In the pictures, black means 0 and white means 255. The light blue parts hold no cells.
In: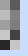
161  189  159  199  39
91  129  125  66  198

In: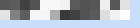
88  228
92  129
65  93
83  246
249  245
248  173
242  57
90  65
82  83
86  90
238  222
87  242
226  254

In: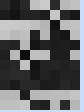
41  27  202  197  38  31  35  38  36  183  191
24  19  201  186  35  185  40  42  26  184  191
40  34  199  192  184  15  194  42  40  28  197
192  35  191  31  21  193  18  22  39  184  37
202  29  181  183  33  191  34  33  28  186  32
42  199  19  28  28  29  36  28  29  188  184
185  36  188  21  29  28  32  34  39  188  40
192  24  193  190  26  186  38  33  33  196  182

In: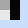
166  233
5  8

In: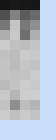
21  79  119  174  205  193  196  196  186  201  194  204
25  130  196  200  193  188  187  193  195  182  142  192
23  91  120  111  189  203  198  195  204  206  189  202
22  106  143  175  197  201  195  204  201  206  180  196

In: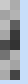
202  163  187  166  73  115  185  170
172  179  94  57  51  179  164  68

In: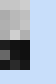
197  172  176  172  29  104  22
198  185  183  207  18  22  42
206  191  196  176  16  16  23
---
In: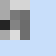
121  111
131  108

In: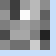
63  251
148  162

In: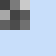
67  90
76  112

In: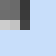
108  58
195  66

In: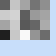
211  94
203  89

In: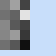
99  227
89  66
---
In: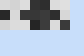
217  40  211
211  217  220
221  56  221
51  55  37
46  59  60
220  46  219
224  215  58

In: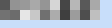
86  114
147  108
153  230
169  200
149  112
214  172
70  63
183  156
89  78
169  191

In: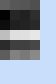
96  2  13  190  43  93
87  38  32  223  63  129
85  33  35  224  64  121
79  46  41  231  71  137

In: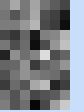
126  117  124  71  119  34  101  80  59  114  125
168  85  124  54  78  143  103  117  107  83  84
121  119  151  101  108  111  147  146  85  124  110
164  168  181  25  14  132  58  127  168  71  7
116  79  74  128  76  220  97  116  188  83  72
92  64  60  135  149  77  113  109  36  91  159
70  26  14  180  192  100  148  77  62  136  201

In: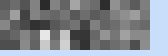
93  104  134  88  78
108  159  92  102  78
84  66  73  132  138
130  131  49  103  99
42  110  58  231  201
131  102  88  103  122
100  117  102  197  208
165  88  115  56  80
121  109  67  54  50
108  91  128  104  112
45  101  100  148  95
145  128  109  118  109
115  143  131  161  122
91  157  114  138  78
126  120  105  138  141

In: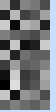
170  32  204  127  24  183  60  16  0  198  97
45  185  10  100  199  34  158  203  221  17  127
132  63  181  88  16  112  94  55  64  149  107
120  83  165  73  30  95  102  72  84  133  95
75  161  31  126  203  97  129  170  158  75  121

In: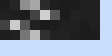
29  32  65  30
37  31  203  32
142  29  86  118
167  67  33  188
43  208  27  48
30  86  29  33
28  27  32  34
29  34  32  31
32  32  29  28
32  32  32  29
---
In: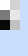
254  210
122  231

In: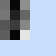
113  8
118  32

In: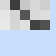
217  60
229  213

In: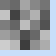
118  105
195  66

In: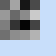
94  164
153  105

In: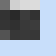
111  208
51  41

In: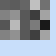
96  92
130  146

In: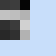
57  61
194  190

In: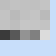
190  194
195  186
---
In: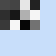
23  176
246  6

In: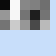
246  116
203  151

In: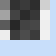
67  43
39  67

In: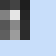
229  37
136  45

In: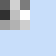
191  254
178  206

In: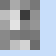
217  58
227  133
